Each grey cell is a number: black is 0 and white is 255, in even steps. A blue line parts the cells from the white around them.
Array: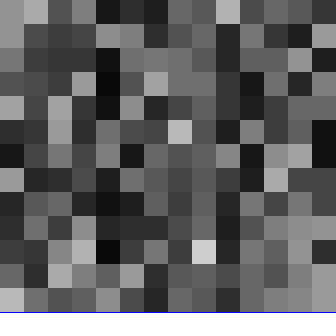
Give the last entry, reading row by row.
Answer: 154
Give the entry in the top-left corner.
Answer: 147
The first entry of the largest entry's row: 61
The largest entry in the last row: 185
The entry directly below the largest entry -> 95
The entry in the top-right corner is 54
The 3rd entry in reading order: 82
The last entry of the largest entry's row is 46
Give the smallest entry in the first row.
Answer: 23
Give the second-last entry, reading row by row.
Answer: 134
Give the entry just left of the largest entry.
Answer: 61
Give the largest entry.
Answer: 206
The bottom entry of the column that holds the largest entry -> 88
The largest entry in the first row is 178
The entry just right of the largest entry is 38
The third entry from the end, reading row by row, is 126
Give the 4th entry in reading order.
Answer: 126
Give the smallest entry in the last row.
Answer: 38

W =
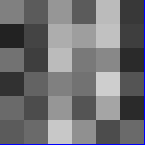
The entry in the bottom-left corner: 91
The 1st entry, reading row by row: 128
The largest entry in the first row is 187
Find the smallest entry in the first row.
56
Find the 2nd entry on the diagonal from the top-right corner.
193
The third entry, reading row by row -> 150
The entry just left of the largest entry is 114
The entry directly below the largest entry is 165
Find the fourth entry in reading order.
91
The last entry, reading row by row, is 106
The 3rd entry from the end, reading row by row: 144

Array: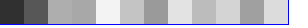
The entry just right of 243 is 196
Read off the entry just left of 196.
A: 243
